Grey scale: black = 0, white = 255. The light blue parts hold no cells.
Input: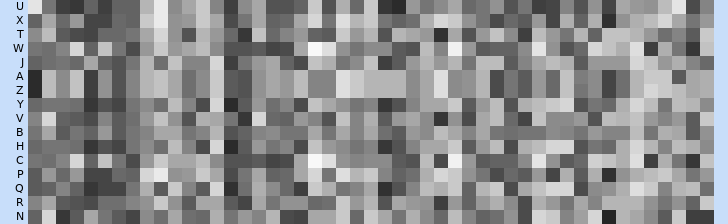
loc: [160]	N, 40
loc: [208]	C, 41
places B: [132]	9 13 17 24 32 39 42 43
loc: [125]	A, 40

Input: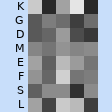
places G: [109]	3 5
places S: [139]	2 3 5

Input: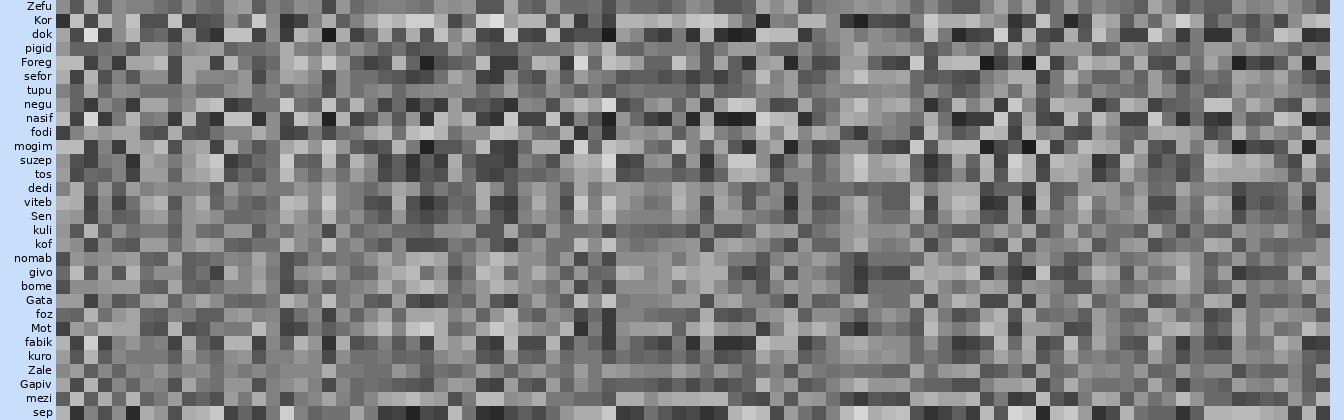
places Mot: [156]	2 34 42 43 48 54 56 70 71 75 87 91
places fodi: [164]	3 5 6 23 79 81
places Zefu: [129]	6 7 16 24 25 47 56 67 80 86
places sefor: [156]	18 38 53 59 60 79 86

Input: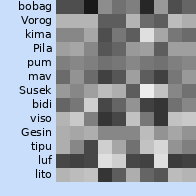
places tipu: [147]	9
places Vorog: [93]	4 5 8
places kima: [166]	3 8
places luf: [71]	1 3 6
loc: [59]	luf, 9
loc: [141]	bobag, 4

